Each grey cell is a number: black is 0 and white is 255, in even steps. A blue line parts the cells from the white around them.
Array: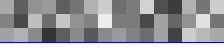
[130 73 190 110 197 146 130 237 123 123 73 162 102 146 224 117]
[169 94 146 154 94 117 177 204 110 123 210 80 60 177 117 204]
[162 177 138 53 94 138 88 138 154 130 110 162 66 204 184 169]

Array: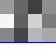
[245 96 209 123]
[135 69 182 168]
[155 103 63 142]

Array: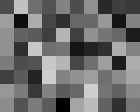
[145 48 200 111 117 21 35 48 173 131]
[158 15 173 70 48 104 104 151 21 131]
[139 83 124 91 0 166 187 98 48 117]
[77 193 111 83 131 77 145 41 63 56]
[145 98 91 63 181 63 145 117 104 28]
[124 77 83 200 181 70 111 158 28 173]
[151 124 56 131 91 104 206 117 98 139]
[63 91 35 206 131 145 158 111 139 166]

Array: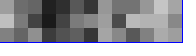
[129 101 144 60 82 95 54 165 136 88 129 171 158]
[158 109 101 33 47 88 54 151 115 115 151 197 165]
[191 123 67 26 67 123 136 158 75 185 179 179 136]

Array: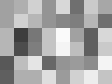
[88 190 229 103 148 155 140 244]
[161 175 209 148 216 111 202 167]
[161 209 182 148 134 126 182 111]
[95 175 175 222 155 209 237 196]
[182 76 126 196 244 190 95 202]
[182 61 119 196 250 161 95 216]

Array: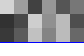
[50 72 206 144 187 78]
[57 91 193 132 187 104]
[212 158 65 151 85 119]

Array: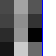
[22 203 106]
[73 163 85]
[66 142 51]
[43 149 2]

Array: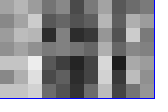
[196 196 237 88 62 36 68 216 29 169 156]
[136 175 223 74 95 44 68 210 56 188 144]
[196 196 210 108 82 50 108 188 68 116 150]
[136 163 204 88 102 82 95 182 95 175 156]
[156 188 182 44 129 44 56 150 82 204 122]
[163 182 156 116 136 74 122 163 88 108 122]
[144 163 144 122 129 116 102 175 102 136 129]
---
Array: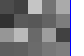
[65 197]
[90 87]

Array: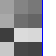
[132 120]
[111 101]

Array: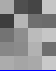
[79 69]
[182 111]

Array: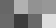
[177 146]
[61 105]

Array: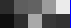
[94 98]
[46 169]

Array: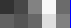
[71 130]
[85 103]

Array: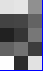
[229 144]
[69 99]
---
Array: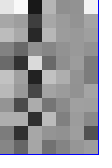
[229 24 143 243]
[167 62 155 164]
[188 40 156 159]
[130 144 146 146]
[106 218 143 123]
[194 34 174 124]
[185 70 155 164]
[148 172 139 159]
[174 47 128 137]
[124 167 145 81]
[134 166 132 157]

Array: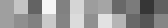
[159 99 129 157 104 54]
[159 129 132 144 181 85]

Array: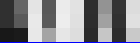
[48 228 235 46 52]
[48 233 237 45 49]
[24 232 230 42 44]

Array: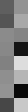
[95]
[85]
[139]
[136]
[129]
[143]
[147]
[71]

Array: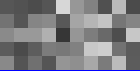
[86 76 215 130 186]
[115 133 88 181 118]
[138 153 54 125 77]
[92 93 120 200 114]
[137 112 149 168 187]

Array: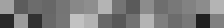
[162 108 117 142 116 140 120 140]
[42 49 118 179 88 180 108 32]

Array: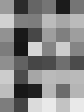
[155 101 27]
[209 125 167]
[146 71 127]
[124 215 205]
[143 70 111]
[204 166 182]
[189 30 108]
[125 219 195]
